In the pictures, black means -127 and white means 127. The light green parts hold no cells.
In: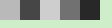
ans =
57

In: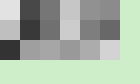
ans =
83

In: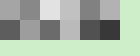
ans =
65

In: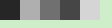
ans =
47

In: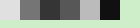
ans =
59

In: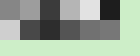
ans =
79
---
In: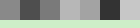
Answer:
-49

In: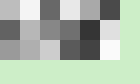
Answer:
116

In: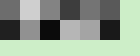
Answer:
79

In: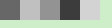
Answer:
64

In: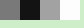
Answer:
-108

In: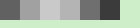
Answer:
33

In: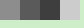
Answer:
-37

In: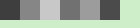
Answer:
6

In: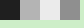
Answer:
52
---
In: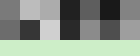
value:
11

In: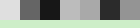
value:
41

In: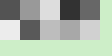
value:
61

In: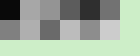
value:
60

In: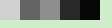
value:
14

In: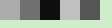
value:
-112
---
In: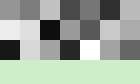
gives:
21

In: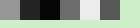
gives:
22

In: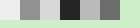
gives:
110

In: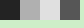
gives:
-92

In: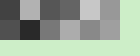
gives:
-61

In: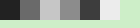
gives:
-93
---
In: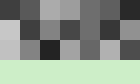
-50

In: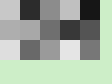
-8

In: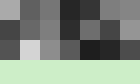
-51

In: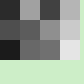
101

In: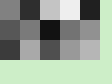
54

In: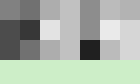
86

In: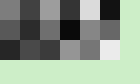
107
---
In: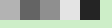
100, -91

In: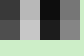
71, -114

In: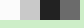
123, -93

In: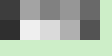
111, -80

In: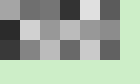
96, -84

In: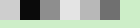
100, -117
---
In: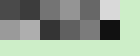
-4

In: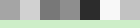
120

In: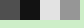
99

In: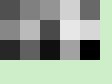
34

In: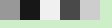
-54

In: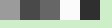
123

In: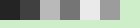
106

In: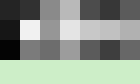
-65

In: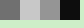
21

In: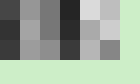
54
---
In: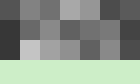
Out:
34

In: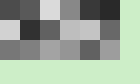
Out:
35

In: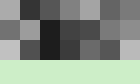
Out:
-98

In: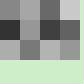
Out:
51

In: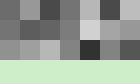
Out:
55

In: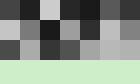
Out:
-73

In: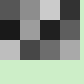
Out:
-18
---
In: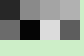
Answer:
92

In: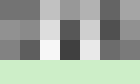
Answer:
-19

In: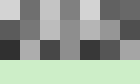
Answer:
-42

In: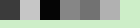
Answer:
-13

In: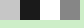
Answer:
127

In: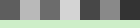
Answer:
9
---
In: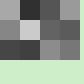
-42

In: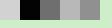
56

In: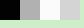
123

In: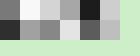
-99

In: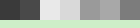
40

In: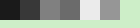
107
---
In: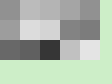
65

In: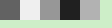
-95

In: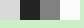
1

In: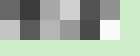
-52

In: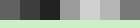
54

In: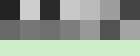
-45
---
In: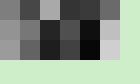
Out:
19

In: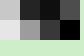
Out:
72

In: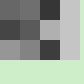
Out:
-58

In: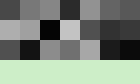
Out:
46

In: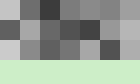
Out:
-31

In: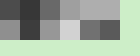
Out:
-51

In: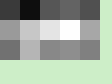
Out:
26

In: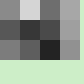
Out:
-40

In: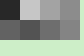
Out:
-87

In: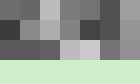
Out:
-67
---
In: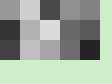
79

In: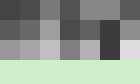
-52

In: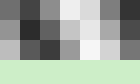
-59

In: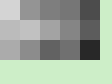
20

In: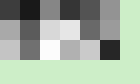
-102

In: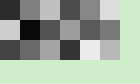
0
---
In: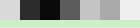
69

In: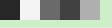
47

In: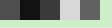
-30

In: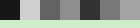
-77

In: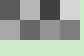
39

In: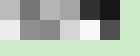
-78

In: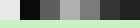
-5
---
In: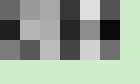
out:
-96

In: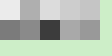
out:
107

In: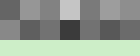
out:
-26

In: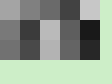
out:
-6

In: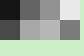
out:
-106

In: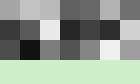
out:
-69
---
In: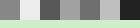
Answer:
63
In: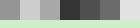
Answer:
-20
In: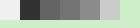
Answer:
11
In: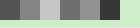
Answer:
18
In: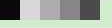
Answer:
6
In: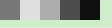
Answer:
-50
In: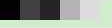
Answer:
51
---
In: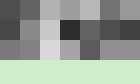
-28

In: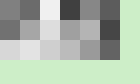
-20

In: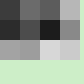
-20

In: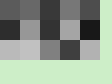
-23

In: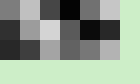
64

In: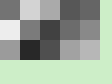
83

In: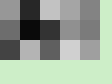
-88

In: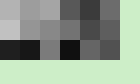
29
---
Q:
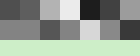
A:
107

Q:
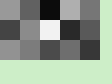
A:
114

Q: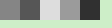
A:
93

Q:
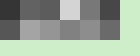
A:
84

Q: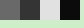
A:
97

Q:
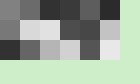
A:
104

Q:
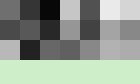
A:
106

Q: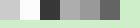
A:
124

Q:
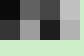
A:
64

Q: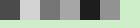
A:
83
